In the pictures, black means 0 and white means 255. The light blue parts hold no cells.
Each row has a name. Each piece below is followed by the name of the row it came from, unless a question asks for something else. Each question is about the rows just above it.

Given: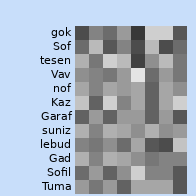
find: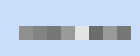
Vav
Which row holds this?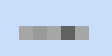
nof
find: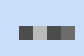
Sof
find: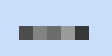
gok
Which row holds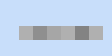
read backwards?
suniz
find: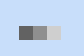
Sofil

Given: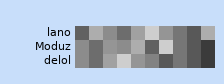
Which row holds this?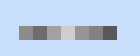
delol
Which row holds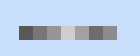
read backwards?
lano

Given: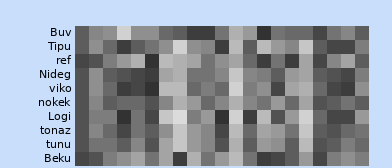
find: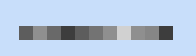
Tipu
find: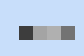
Nideg
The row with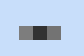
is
Logi
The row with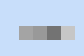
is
tonaz

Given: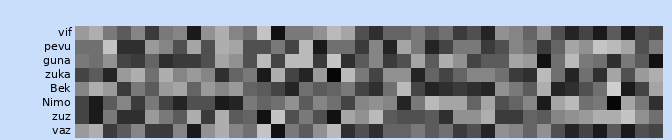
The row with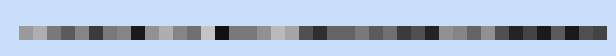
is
vif
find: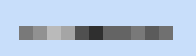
vif
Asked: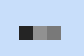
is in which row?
Bek

